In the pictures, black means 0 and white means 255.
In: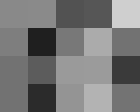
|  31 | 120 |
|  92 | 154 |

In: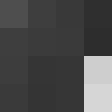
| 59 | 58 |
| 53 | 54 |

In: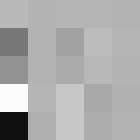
| 178 | 161 |
| 178 | 171 |

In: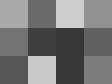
|  63 |  55 |
| 201 |  55 |

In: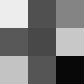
|  72 | 200 |
|  85 |   8 |

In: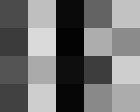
| 218 |   3 |
| 170 |  14 |
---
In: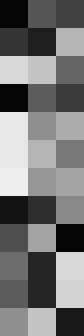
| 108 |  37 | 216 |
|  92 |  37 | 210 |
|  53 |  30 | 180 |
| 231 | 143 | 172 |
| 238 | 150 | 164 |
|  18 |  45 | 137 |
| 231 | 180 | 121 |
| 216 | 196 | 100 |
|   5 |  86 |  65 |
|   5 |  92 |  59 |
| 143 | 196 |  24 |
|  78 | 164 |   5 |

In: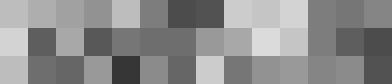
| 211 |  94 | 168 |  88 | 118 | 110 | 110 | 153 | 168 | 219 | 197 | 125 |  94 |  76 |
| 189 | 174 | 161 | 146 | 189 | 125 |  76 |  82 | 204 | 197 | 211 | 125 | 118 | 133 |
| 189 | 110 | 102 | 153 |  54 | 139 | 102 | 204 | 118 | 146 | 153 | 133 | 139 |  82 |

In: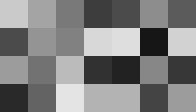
|  41 |  99 | 228 | 179 | 179 |  68 | 156 |
| 156 | 114 | 187 |  49 |  34 | 135 |  55 |
|  75 | 148 | 129 | 216 | 222 |  22 | 210 |
| 202 | 164 | 121 |  61 |  75 | 141 |  91 |

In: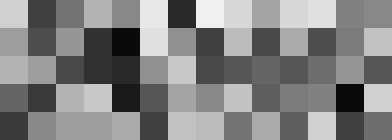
| 101 |  57 | 179 | 200 |  25 |  86 | 165 | 136 | 194 |  94 | 123 | 129 |  10 | 208 |
|  57 | 136 | 157 | 157 | 171 |  64 | 194 | 187 | 115 | 171 |  94 | 208 |  64 | 109 |
| 157 |  78 | 150 |  49 |  10 | 224 | 144 |  64 | 187 |  72 | 171 |  78 | 123 | 194 |
| 208 |  64 | 115 | 179 | 136 | 232 |  41 | 240 | 216 | 165 | 216 | 224 | 129 | 136 |
| 179 | 157 |  72 |  49 |  41 | 144 | 200 |  72 |  86 | 101 |  86 | 109 | 150 |  86 |

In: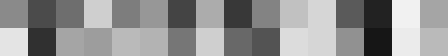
| 228 |  48 | 165 | 157 | 186 | 179 | 118 | 207 | 104 |  83 | 220 | 214 | 145 |  22 | 235 | 186 |
| 138 |  75 | 110 | 207 | 125 | 151 |  68 | 172 |  56 | 131 | 193 | 214 |  90 |  34 | 241 | 165 |

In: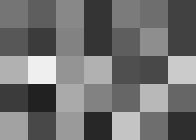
|  59 |  33 | 170 | 130 | 102 | 184 | 102 |
| 162 |  72 | 154 |  39 | 196 | 110 |  46 |
| 177 | 239 | 148 | 177 |  79 |  72 | 203 |
| 117 |  94 | 136 |  52 | 123 | 110 |  65 |
|  87 |  59 | 130 |  52 |  94 | 142 |  65 |
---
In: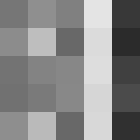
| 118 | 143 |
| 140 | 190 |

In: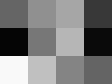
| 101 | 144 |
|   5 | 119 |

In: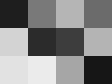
|  30 | 121 |
| 211 |  43 |

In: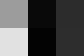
| 156 |   9 |
| 225 |   3 |

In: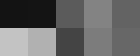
|  19 |  20 |
| 195 | 177 |

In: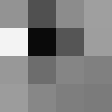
| 147 |  80 |
| 243 |  10 |
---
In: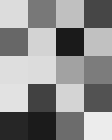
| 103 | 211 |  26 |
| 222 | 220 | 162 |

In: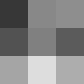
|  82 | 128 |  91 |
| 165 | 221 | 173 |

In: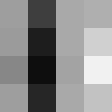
| 155 |  29 | 169 |
| 135 |  14 | 163 |

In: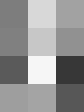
| 128 | 199 | 145 |
|  90 | 246 |  55 |

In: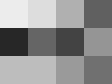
|  39 | 101 |  67 |
| 189 | 189 | 154 |

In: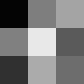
| 128 | 232 |  90 |
|  48 | 171 | 109 |

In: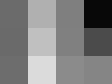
| 106 | 192 | 128 |
| 109 | 219 | 139 |
